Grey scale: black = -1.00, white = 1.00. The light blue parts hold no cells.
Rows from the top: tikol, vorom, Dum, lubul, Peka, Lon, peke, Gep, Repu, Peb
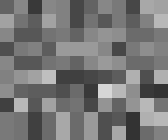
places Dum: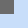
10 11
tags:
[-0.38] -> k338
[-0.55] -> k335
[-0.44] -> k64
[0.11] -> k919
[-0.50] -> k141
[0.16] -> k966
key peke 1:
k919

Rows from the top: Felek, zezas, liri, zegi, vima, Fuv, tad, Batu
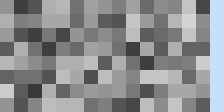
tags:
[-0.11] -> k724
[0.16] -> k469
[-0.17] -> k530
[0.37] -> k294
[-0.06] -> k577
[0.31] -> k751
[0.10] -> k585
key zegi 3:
k724
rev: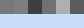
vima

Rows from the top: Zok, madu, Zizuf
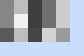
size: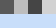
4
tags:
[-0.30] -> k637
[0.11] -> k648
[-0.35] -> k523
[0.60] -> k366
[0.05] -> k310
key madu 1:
k310
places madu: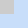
5
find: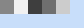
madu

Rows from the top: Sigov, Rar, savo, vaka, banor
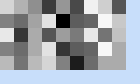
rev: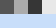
savo
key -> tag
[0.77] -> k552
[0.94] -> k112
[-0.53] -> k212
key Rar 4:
k552
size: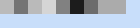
9
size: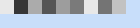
9
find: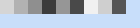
Sigov

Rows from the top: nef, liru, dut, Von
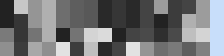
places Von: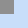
1 4
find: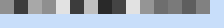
Von
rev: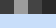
nef
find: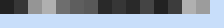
liru

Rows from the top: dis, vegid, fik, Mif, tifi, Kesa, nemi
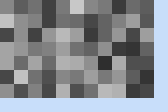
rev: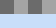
tifi
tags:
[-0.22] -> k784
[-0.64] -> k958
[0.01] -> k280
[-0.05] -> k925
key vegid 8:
k784
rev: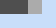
tifi
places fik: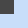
1 10
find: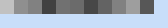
vegid

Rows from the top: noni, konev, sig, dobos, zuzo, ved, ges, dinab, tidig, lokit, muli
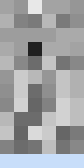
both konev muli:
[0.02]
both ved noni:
[0.18]
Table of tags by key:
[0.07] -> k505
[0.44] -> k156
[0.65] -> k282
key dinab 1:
k505
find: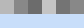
zuzo
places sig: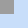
1 2 3 4

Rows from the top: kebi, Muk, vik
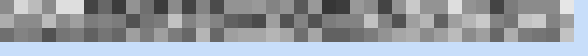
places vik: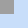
10 12 17 32 35
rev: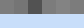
Muk
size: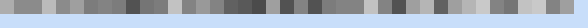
41
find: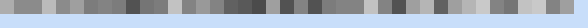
Muk
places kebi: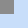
1 4 13 27 35 38 39 40
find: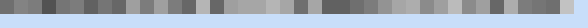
vik
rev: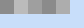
vik

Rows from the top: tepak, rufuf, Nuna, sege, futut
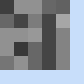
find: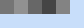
futut
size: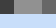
4
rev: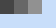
futut
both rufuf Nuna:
[-0.46]

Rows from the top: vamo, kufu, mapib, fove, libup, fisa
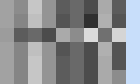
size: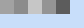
5
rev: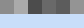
fisa
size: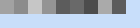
9
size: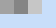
3
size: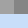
2

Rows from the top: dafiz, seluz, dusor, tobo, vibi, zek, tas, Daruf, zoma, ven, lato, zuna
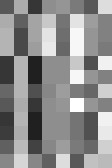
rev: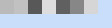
zuna
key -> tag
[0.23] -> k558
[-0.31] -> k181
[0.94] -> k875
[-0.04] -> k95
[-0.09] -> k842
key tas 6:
k95

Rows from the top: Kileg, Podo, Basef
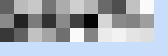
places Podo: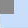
1 5 9
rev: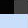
Podo
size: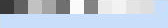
11

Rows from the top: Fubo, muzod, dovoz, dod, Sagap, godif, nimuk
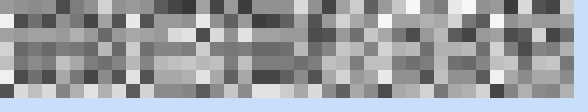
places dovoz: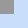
2 5 7 9 12 21 22 25 31 35
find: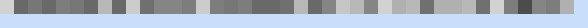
dod
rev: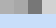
nimuk
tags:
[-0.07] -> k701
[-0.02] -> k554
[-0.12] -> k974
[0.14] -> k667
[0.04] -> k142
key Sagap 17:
k554
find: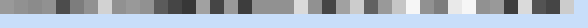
Fubo

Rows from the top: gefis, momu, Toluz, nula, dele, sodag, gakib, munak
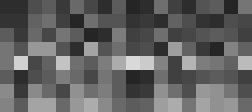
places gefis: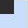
1 2 8 11 14
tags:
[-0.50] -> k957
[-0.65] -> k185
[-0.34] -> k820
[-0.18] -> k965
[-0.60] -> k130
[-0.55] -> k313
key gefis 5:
k313
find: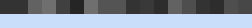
momu
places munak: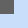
11
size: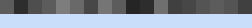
18
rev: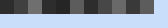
gefis
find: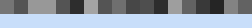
nula

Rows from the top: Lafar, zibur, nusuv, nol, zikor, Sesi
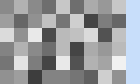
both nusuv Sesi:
[0.14]
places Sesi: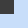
3

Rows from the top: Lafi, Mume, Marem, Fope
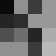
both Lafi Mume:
[0.19]
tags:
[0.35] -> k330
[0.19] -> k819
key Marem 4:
k330
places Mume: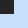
1
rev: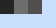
Marem
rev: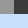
Lafi

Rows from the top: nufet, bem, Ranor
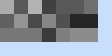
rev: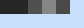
bem
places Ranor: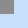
6 7
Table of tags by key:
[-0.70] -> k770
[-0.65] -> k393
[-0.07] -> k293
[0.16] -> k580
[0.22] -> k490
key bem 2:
k580
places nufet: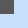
2 5 6
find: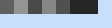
bem
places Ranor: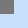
1 2 3
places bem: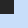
6 7

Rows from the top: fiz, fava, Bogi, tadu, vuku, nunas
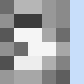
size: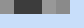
5
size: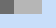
3
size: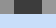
4
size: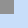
1
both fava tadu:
[0.14]
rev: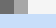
Bogi
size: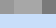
4

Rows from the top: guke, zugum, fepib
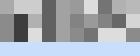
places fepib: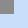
1 6 10
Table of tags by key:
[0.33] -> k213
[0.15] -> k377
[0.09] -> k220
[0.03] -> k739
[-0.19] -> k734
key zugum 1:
k220
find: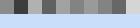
zugum
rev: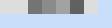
fepib
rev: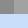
fepib

